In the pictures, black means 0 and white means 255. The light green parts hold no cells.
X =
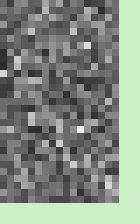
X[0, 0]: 102
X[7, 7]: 147
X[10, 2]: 60
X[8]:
[50, 79, 203, 136, 127, 164, 97, 151, 100, 64, 86, 88, 113, 68, 102, 170, 98]
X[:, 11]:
[107, 88, 133, 119, 84, 96, 151, 105, 88, 90, 123, 49, 145, 134, 91, 74, 55, 92, 241, 96, 86, 110, 99, 123, 66, 104, 83, 51, 99]
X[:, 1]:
[64, 103, 102, 89, 70, 144, 92, 140, 79, 92, 109, 69, 59, 78, 105, 80, 81, 89, 183, 97, 127, 127, 118, 81, 80, 111, 114, 118, 112]
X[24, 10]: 109
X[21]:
[61, 127, 100, 100, 51, 135, 134, 122, 63, 143, 54, 110, 87, 130, 102, 75, 117]
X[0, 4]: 94
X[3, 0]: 148
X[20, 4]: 64
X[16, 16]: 133
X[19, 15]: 109
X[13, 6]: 79
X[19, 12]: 67
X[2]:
[85, 102, 99, 85, 146, 167, 113, 161, 124, 102, 69, 133, 159, 79, 97, 163, 95]
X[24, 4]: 75
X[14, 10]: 55
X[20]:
[87, 127, 126, 94, 64, 112, 176, 63, 207, 104, 92, 86, 103, 78, 125, 154, 70]
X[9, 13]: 167
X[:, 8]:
[161, 88, 124, 76, 93, 122, 130, 99, 100, 124, 136, 80, 85, 104, 82, 107, 102, 179, 183, 128, 207, 63, 101, 61, 72, 96, 116, 125, 71]
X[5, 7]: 134
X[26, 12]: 125
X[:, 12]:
[60, 177, 159, 117, 107, 77, 221, 95, 113, 78, 137, 64, 51, 141, 106, 124, 111, 157, 146, 67, 103, 87, 176, 172, 117, 80, 125, 99, 60]
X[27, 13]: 131
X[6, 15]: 105
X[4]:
[78, 70, 106, 136, 191, 103, 87, 105, 93, 93, 192, 84, 107, 87, 152, 116, 130]
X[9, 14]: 79
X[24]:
[130, 80, 101, 168, 75, 145, 119, 108, 72, 121, 109, 66, 117, 136, 111, 61, 63]

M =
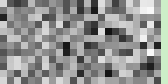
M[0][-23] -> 215
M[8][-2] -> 74
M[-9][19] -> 175
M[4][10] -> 188
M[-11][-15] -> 156
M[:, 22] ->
[162, 175, 138, 72, 127, 176, 32, 176, 113, 97, 166, 75]
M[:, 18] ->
[215, 190, 101, 202, 196, 90, 152, 72, 215, 147, 199, 161]
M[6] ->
[126, 150, 119, 195, 131, 107, 211, 159, 108, 23, 153, 182, 51, 72, 136, 146, 147, 160, 152, 149, 47, 181, 32]
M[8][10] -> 176
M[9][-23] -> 86
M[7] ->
[83, 118, 97, 123, 125, 173, 140, 125, 188, 32, 110, 181, 110, 118, 80, 201, 134, 82, 72, 203, 159, 248, 176]
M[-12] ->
[215, 86, 59, 81, 185, 114, 103, 150, 129, 83, 130, 64, 182, 52, 222, 161, 64, 116, 215, 155, 232, 230, 162]
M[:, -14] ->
[83, 83, 148, 67, 146, 189, 23, 32, 150, 142, 181, 189]
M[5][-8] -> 112
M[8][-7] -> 201
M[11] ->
[215, 114, 205, 91, 134, 119, 214, 155, 217, 189, 81, 189, 110, 172, 196, 163, 164, 133, 161, 136, 135, 185, 75]
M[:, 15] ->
[161, 114, 201, 170, 19, 112, 146, 201, 175, 93, 21, 163]
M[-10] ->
[32, 160, 133, 118, 190, 203, 72, 85, 175, 148, 113, 112, 182, 180, 94, 201, 201, 153, 101, 176, 142, 148, 138]
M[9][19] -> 151
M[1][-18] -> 182
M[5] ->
[92, 200, 195, 117, 147, 203, 138, 117, 164, 189, 127, 138, 172, 180, 183, 112, 139, 51, 90, 187, 241, 142, 176]
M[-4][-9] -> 222
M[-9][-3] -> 94
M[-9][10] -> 143

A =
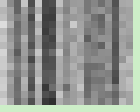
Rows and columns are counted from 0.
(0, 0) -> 198
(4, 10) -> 160
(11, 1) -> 162
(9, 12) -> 109
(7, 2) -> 92
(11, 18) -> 190
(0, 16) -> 82
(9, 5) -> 183
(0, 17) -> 168
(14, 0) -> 210
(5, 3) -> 175
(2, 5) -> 200
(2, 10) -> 153
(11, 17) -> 174
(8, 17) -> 149
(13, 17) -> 154
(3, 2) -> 106
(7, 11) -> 153
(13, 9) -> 140
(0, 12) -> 120
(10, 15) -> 128
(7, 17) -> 167
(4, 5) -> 187
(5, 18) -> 154
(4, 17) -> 168
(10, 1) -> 145
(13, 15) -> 122
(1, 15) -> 129
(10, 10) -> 162
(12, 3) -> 173
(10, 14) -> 133
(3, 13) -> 125
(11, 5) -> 194
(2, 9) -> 148
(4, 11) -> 165
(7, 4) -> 113
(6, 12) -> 129
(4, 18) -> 162

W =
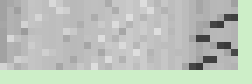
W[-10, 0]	162
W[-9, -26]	214
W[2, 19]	197
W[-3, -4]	183
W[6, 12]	166
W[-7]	[166, 178, 175, 210, 196, 194, 190, 189, 191, 187, 185, 174, 190, 191, 202, 193, 219, 198, 181, 197, 203, 195, 189, 198, 189, 194, 188, 180, 166, 162, 68, 59, 182, 178]
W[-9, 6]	190
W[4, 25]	194
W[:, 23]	[198, 179, 198, 198, 198, 198, 189, 198, 198, 198]
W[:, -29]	[194, 194, 213, 194, 190, 194, 195, 194, 194, 194]
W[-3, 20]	203
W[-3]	[162, 178, 175, 185, 196, 194, 207, 197, 191, 187, 185, 186, 190, 191, 168, 193, 198, 198, 202, 222, 203, 180, 191, 198, 189, 187, 188, 180, 168, 176, 183, 184, 163, 71]
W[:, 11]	[186, 186, 186, 174, 186, 186, 186, 186, 186, 199]
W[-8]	[162, 178, 175, 185, 196, 213, 193, 189, 191, 187, 185, 186, 190, 172, 190, 193, 198, 198, 222, 197, 182, 195, 191, 198, 185, 194, 188, 180, 179, 176, 183, 164, 69, 63]
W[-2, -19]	219
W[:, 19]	[197, 197, 197, 197, 197, 197, 183, 222, 197, 190]
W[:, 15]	[171, 193, 193, 193, 193, 193, 201, 193, 219, 182]
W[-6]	[162, 178, 175, 155, 188, 190, 190, 189, 191, 210, 200, 186, 190, 191, 190, 193, 198, 166, 202, 197, 204, 195, 222, 198, 184, 194, 188, 180, 166, 176, 183, 184, 182, 178]
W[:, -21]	[191, 191, 172, 191, 191, 191, 191, 191, 197, 221]
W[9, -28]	190
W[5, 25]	194
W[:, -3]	[184, 184, 164, 59, 184, 184, 64, 184, 184, 187]
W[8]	[162, 178, 207, 201, 196, 194, 190, 189, 191, 187, 167, 186, 190, 197, 190, 219, 198, 178, 202, 197, 203, 186, 191, 198, 189, 194, 188, 180, 161, 64, 64, 184, 182, 185]
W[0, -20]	190
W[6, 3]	185
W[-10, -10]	189

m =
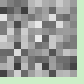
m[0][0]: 153
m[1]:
[67, 92, 124, 62, 168, 137, 159, 103, 176, 173, 130]
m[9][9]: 104
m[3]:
[124, 167, 75, 152, 199, 232, 110, 114, 220, 161, 132]
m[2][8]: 122
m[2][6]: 165
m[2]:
[227, 136, 164, 146, 118, 147, 165, 222, 122, 106, 144]
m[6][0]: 190
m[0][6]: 172
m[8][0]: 121
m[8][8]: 112
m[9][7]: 159
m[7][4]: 141
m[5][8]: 181
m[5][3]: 193
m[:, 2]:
[110, 124, 164, 75, 128, 141, 81, 218, 100, 61, 208]
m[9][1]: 184
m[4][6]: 145
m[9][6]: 66
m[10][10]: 159
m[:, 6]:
[172, 159, 165, 110, 145, 93, 123, 167, 107, 66, 170]
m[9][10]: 68
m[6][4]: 164
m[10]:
[67, 139, 208, 105, 159, 189, 170, 81, 179, 184, 159]
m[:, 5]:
[200, 137, 147, 232, 161, 234, 112, 149, 101, 204, 189]
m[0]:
[153, 126, 110, 122, 182, 200, 172, 165, 202, 178, 156]
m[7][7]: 84
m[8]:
[121, 186, 100, 164, 117, 101, 107, 155, 112, 110, 88]
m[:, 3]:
[122, 62, 146, 152, 205, 193, 197, 98, 164, 189, 105]
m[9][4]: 117
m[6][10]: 123

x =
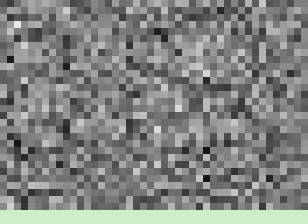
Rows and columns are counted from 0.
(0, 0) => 84
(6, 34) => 123
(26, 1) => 169
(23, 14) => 118
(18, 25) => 124
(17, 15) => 168
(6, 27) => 148
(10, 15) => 80
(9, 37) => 81
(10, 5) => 83
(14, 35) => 172
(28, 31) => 74
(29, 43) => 90
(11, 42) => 165
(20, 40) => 121
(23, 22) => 201
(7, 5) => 161
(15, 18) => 99
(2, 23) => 133
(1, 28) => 105
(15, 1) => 115
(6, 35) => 104
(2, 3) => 75
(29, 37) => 57
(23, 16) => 81
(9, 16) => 120
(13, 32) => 123
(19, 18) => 80
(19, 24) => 124
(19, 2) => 86
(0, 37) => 198
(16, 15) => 139
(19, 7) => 159
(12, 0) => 160
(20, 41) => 105
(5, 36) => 93
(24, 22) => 108
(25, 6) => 116
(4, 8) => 135
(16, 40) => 183
